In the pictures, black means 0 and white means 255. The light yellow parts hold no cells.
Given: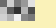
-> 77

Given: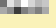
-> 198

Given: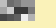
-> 121

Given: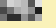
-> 29

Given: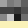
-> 80

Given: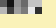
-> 195

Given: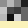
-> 101

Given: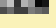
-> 23

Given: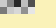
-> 80
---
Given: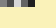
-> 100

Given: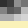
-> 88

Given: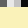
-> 194

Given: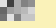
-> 115

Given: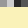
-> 152

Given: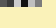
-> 86
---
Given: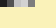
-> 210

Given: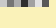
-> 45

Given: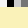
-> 117

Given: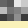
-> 202

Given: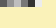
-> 119

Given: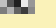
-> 233

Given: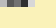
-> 46
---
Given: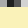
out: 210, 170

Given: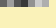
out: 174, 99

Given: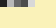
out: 216, 33

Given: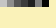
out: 4, 197

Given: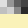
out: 67, 191

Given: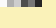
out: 38, 250

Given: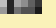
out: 54, 153

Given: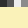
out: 139, 45

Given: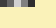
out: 45, 61
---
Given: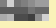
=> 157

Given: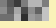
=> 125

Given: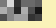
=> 93

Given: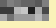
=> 127

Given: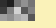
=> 116

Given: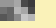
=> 59

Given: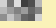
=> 184

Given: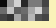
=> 68

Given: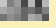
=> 183

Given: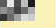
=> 27
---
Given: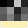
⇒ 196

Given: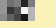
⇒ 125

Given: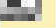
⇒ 61

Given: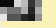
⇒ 215

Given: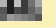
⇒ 192

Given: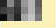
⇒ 63

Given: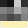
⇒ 202
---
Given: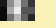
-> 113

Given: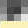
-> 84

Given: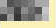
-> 169

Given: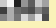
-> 202

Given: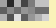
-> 194

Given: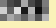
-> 41

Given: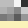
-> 244

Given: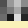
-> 193

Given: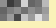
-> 113
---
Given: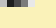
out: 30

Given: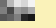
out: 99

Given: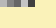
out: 131

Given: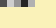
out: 206

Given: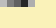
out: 126

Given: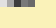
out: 167

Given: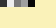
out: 238

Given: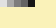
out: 169

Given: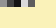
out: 66
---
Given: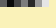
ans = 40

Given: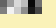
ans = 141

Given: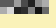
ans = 130

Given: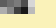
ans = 63

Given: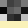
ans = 49

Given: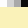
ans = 211

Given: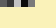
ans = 195

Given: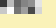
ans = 158
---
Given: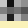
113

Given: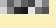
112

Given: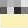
42

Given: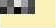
104

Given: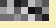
42

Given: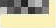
89

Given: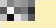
119

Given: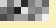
130

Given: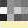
206

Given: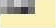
51
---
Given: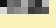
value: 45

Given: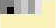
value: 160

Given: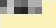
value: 176

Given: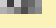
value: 105

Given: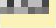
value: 188

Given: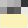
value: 168

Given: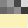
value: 71

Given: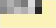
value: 220

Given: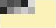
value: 35
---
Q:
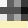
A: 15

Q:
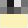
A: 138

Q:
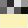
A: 14

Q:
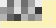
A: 56

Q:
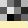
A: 35

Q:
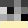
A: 113

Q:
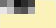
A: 169

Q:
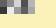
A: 168

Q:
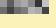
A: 67
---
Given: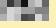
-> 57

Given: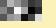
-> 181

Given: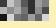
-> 197

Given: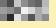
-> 74

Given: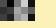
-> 6

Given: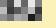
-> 74

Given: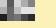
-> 89

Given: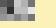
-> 75

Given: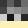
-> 94
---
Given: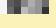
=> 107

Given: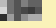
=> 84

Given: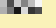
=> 246

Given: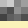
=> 122

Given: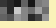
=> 110

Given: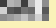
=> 88

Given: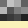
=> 139

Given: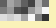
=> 247

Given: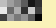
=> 63
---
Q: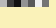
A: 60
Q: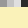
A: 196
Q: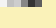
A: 193
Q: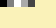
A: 128
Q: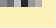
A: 109
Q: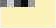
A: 203
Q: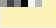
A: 69
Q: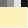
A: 151
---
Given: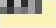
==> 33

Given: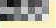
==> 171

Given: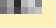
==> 167

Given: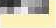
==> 44

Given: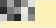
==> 121

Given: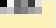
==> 242
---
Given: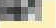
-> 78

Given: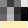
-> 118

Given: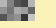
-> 70

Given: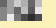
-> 103

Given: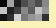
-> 77

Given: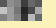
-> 104

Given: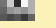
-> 246
